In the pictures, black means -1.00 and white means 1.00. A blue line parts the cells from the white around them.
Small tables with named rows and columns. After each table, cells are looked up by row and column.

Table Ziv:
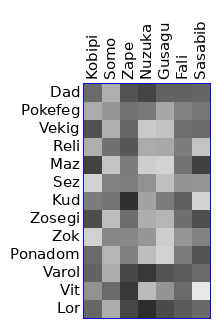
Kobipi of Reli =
0.37
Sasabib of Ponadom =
-0.36
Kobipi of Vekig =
-0.37
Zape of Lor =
-0.44
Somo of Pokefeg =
0.18
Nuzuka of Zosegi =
0.36
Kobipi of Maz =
-0.48
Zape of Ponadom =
0.00
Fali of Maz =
-0.10
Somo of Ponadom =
0.42
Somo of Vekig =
0.37
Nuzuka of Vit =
0.47
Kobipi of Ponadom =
-0.17
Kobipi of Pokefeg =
0.34
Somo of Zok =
0.06
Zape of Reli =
-0.32
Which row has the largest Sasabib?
Vit

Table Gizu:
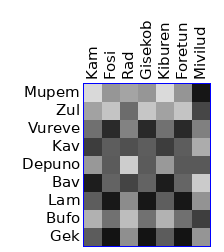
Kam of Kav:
-0.52
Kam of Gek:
-0.28
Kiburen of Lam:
-0.26
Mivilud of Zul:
-0.45
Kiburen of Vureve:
-0.11
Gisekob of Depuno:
-0.29
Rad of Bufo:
0.48
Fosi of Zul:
0.54
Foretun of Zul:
0.54
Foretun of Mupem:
0.17
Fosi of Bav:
-0.22

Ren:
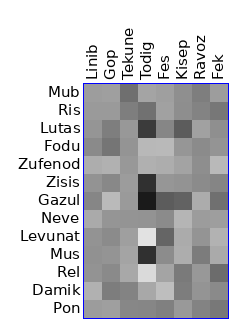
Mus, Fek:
0.33
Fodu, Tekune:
0.16
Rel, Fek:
-0.15
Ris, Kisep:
0.11
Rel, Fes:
0.29
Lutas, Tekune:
0.19
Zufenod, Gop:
0.39
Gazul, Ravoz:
0.35
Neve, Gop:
0.17
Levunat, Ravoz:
0.16
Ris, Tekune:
-0.01
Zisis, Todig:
-0.62
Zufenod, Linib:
0.36

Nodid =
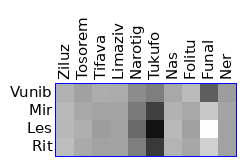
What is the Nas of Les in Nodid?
0.45
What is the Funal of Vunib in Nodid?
-0.26
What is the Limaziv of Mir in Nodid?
0.29
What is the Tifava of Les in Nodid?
0.23
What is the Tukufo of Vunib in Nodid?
-0.01
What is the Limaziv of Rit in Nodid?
0.28
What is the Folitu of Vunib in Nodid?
0.47
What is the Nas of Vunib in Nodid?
0.32
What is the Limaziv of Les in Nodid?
0.27
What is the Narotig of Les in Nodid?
-0.17
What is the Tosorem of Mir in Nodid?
0.32
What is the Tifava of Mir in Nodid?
0.29
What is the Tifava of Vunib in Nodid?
0.36
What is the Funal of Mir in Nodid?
0.57
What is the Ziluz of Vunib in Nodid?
0.39

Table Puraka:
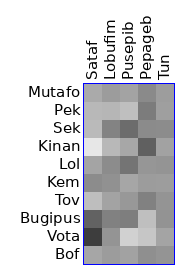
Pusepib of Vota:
0.64
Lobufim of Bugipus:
0.01
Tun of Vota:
0.29
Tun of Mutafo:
0.23
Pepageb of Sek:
0.09
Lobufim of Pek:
0.43
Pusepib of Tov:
0.19
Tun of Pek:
0.25
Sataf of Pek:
0.44
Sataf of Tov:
0.49
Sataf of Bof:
0.30
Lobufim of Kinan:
0.44
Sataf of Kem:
0.10
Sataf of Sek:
0.46
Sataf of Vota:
-0.52
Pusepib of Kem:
0.30

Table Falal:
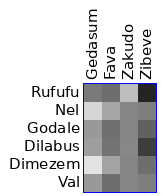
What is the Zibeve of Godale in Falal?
-0.24
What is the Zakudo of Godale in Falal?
0.04
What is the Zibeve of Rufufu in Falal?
-0.72
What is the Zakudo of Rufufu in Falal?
0.49
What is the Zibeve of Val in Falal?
-0.01
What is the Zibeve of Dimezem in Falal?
-0.14
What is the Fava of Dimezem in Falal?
0.28
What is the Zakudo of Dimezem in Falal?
0.04
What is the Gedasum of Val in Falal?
0.20
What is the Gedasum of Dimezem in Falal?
0.78
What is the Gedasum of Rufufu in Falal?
-0.04
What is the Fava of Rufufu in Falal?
-0.14
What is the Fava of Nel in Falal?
0.30
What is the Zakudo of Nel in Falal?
0.04
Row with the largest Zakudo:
Rufufu

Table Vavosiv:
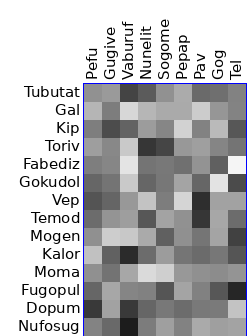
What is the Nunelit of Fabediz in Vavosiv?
-0.09
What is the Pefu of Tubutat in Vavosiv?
0.14
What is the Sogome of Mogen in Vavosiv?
-0.25
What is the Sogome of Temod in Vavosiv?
0.28
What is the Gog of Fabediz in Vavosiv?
-0.25
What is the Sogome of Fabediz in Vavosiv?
-0.06
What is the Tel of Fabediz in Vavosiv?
0.92
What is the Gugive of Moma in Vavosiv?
-0.10
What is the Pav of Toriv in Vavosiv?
0.25

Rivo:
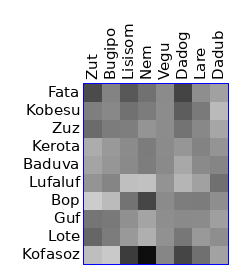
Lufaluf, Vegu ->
0.15
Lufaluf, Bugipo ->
0.04
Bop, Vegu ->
0.09
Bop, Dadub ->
0.11
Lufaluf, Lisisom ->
0.50
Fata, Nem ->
-0.11
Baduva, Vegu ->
0.08
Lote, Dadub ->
0.11
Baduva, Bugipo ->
0.18
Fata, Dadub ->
0.26
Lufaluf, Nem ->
0.51
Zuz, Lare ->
0.07
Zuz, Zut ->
-0.16
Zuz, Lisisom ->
-0.01
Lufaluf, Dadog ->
0.42
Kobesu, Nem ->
-0.03

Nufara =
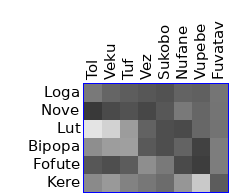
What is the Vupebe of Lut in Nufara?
-0.19
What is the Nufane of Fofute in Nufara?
-0.42
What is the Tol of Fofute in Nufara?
-0.32
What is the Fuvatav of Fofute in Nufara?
-0.02
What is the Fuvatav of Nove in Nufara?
-0.09
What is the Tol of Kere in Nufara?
0.08
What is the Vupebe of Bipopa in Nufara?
-0.49
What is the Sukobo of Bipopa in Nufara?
-0.39
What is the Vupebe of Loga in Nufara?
-0.25
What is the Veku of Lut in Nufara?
0.65
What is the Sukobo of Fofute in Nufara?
-0.05
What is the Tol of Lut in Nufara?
0.79
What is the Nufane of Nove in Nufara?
-0.05
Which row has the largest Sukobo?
Fofute

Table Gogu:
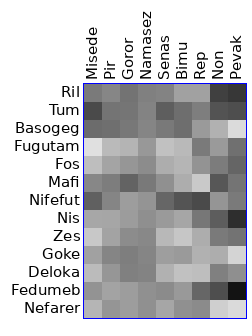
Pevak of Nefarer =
0.71
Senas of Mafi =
0.13
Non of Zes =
-0.04
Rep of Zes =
0.36
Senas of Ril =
0.03
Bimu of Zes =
0.55

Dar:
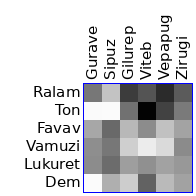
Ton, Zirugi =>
-0.04
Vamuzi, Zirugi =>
0.09
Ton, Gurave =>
0.96
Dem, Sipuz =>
0.37
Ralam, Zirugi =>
-0.29
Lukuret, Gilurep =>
0.24
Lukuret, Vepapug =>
0.27
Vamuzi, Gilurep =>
0.62
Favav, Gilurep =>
0.44
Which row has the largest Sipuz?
Ton

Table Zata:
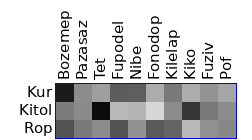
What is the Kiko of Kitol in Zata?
-0.57
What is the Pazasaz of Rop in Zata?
-0.04
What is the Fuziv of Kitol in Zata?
-0.06
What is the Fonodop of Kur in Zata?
0.35
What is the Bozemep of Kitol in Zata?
-0.03
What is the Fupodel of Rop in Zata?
-0.36
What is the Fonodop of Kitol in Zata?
0.68
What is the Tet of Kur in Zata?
0.25
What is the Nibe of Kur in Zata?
-0.26
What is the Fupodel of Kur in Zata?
-0.28
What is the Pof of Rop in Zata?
0.07
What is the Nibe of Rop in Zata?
0.14
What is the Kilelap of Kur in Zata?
-0.05
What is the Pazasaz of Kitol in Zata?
0.08
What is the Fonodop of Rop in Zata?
-0.30
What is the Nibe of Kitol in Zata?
0.41
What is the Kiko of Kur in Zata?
0.35
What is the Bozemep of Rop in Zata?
-0.35
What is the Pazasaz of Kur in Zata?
0.10
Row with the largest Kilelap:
Kitol

